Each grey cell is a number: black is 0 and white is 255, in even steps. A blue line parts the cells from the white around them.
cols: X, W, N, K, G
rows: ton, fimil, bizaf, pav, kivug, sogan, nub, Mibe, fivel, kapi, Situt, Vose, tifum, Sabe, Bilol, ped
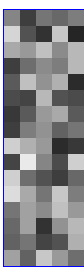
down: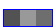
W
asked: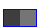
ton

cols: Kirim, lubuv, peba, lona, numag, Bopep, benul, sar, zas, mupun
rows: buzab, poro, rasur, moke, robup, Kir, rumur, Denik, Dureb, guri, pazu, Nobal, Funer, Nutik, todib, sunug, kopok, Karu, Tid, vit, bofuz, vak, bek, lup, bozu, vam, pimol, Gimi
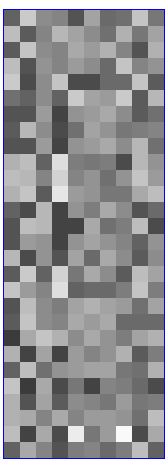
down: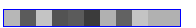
Kirim
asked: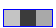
lup
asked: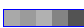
rasur
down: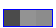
mupun
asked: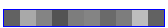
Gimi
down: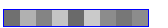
sar

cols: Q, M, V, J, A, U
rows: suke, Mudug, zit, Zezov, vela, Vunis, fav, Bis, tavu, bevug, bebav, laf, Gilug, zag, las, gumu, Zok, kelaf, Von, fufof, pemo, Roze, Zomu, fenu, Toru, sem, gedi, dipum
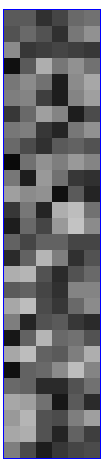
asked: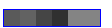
kelaf
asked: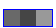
zag
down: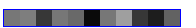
Q

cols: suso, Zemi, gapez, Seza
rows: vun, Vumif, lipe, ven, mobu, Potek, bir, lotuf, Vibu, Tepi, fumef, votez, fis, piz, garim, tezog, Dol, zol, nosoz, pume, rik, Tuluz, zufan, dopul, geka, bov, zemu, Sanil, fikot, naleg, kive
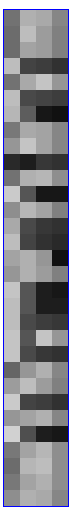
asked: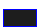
nosoz
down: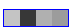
gapez
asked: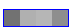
fumef
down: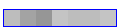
suso
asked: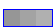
bov

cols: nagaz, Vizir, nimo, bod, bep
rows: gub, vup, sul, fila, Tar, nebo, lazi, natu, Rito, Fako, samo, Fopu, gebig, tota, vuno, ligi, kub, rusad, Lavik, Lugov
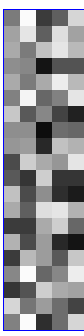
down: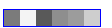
Vizir
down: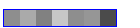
nagaz
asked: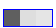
gebig
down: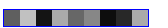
nimo
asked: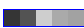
rusad
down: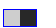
bod

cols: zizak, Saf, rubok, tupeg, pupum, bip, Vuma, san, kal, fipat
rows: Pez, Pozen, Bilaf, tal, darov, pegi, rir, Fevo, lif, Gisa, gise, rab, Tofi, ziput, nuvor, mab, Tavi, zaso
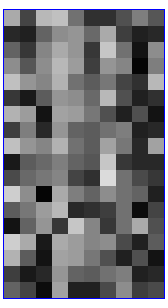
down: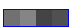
san
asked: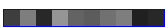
Fevo
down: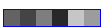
pupum
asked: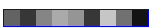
Bilaf
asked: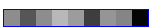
tal

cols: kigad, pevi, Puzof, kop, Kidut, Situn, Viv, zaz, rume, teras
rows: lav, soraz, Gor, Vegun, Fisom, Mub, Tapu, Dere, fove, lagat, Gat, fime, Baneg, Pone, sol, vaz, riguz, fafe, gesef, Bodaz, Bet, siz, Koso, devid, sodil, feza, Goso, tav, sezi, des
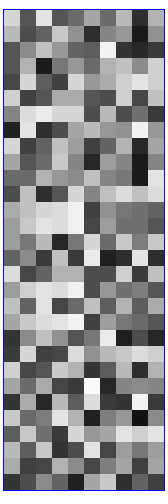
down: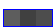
pevi
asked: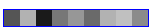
Vegun
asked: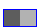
gesef
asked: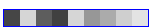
Fisom
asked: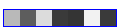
sodil
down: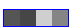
kigad
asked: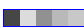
siz

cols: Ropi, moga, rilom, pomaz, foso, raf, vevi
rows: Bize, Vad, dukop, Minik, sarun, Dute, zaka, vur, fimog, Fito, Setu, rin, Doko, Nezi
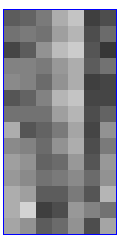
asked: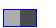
fimog
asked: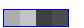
Bize
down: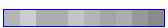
foso
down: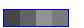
vevi

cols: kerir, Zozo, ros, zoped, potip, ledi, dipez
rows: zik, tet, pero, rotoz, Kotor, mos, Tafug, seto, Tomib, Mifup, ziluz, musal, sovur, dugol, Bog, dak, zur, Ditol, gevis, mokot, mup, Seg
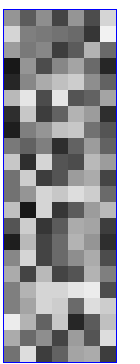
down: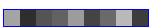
dipez
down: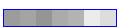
ledi
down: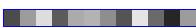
potip
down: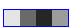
potip
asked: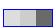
musal

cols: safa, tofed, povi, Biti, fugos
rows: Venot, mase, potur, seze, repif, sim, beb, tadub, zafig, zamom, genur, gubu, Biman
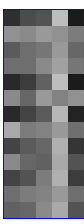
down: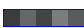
tofed
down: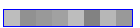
Biti
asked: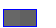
zamom
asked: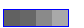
Biman
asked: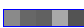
zamom
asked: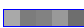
tadub
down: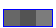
tofed

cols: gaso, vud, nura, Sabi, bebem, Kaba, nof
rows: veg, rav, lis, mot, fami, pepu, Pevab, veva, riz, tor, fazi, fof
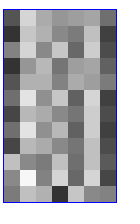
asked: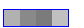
rav
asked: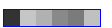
rav
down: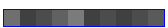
nof

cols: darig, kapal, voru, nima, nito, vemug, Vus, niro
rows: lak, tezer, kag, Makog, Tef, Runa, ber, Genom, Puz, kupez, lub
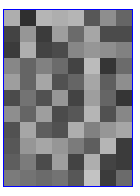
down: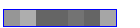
kapal
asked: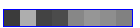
kag
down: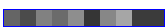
niro

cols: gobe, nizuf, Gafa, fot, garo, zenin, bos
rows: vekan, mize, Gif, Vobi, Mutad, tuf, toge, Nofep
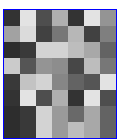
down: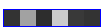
gobe
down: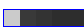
gobe
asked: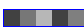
mize
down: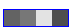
bos
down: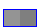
bos

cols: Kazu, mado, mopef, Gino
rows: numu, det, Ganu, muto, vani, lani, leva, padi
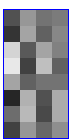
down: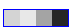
Kazu
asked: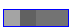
vani
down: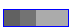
Gino
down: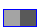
mado
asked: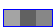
det
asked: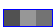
numu

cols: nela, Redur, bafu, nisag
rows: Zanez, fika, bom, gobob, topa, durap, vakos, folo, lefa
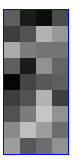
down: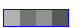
bafu
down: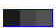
Redur
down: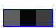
nela
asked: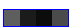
Zanez
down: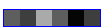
nela

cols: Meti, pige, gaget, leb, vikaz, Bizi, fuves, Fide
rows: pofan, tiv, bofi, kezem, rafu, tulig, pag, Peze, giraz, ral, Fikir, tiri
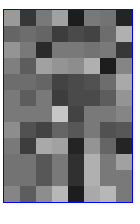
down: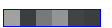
leb
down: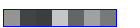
leb
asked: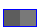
tulig
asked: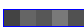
Peze

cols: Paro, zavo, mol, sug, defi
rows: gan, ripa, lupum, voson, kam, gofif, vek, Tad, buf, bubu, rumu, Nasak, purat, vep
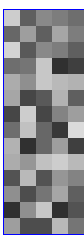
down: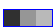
zavo
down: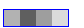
defi
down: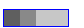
mol
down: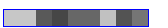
mol
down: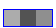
Paro
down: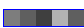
defi
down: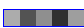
Paro

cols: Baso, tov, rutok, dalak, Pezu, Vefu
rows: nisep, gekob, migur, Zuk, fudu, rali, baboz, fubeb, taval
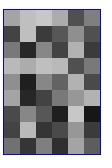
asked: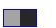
rali
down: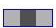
Pezu
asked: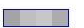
nisep
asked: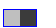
gekob
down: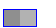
Pezu
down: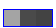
Baso
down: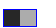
tov

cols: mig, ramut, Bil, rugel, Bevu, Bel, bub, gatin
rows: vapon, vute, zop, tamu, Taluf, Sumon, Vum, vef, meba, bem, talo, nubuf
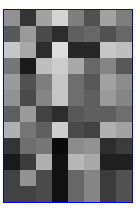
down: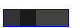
mig
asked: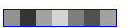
vapon

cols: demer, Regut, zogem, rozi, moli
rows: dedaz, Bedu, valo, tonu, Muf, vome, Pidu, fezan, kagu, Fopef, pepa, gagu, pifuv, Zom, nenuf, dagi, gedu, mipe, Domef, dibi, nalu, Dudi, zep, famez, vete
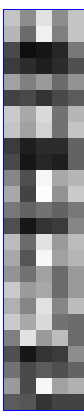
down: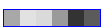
zogem
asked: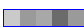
mipe
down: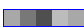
demer
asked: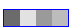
nenuf

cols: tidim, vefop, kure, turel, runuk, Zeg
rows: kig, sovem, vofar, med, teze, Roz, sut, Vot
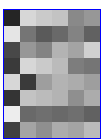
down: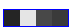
tidim
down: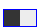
tidim
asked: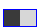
med
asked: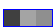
Vot
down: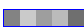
kure
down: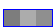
runuk
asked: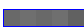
sut

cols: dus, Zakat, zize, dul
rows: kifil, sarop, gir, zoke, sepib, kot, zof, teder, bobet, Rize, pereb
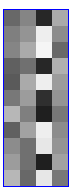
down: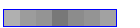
dul
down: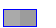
Zakat
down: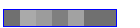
Zakat
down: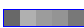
dul
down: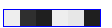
zize

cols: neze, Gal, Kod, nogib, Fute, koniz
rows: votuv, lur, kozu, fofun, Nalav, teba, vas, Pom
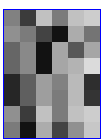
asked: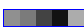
lur
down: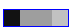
Kod
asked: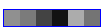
lur

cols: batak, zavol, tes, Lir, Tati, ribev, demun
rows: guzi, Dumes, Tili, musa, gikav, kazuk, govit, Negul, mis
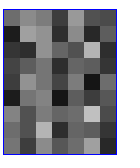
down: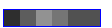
zavol
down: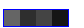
Lir
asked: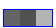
Tili
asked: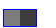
guzi
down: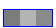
tes
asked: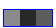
Dumes
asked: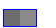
guzi

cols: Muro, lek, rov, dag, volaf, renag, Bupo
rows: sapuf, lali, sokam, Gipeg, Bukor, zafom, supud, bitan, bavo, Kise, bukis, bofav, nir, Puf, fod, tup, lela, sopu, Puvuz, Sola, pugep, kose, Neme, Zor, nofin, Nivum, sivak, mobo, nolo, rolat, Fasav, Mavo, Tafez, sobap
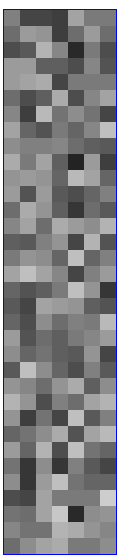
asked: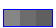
bavo
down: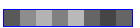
Bupo
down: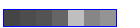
lek
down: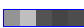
lek
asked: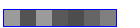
bofav

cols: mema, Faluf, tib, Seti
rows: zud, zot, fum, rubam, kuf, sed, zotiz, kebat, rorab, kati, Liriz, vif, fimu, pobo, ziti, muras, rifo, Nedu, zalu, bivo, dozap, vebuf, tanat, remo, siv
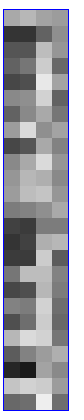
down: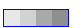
tib
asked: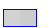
remo

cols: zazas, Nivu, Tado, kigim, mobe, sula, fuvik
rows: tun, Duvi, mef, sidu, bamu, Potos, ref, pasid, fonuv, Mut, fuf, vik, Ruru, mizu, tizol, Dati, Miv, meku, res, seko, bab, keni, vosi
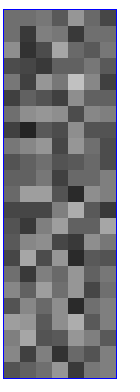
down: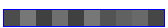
zazas
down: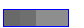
kigim
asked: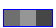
meku
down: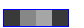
Nivu
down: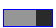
mobe
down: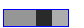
mobe

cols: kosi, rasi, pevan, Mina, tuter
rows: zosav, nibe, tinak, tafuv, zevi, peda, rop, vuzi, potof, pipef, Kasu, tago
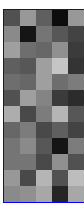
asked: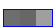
zevi
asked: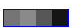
potof
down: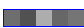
kosi
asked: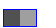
peda
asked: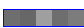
zevi
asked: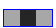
tago

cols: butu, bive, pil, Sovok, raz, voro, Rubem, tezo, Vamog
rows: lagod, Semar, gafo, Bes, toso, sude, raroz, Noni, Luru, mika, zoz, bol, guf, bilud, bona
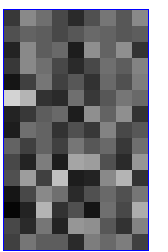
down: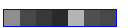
tezo
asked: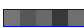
Luru
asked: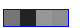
bilud
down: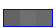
Rubem
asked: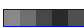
lagod
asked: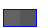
Semar
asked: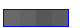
Semar

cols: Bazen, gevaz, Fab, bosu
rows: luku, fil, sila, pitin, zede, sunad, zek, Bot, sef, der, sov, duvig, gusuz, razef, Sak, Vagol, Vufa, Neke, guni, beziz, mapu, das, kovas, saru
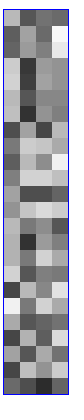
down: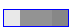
bosu
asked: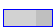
sov

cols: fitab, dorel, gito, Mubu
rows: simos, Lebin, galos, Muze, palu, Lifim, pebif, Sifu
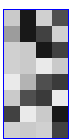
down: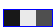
gito
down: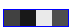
gito
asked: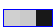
galos
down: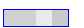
fitab

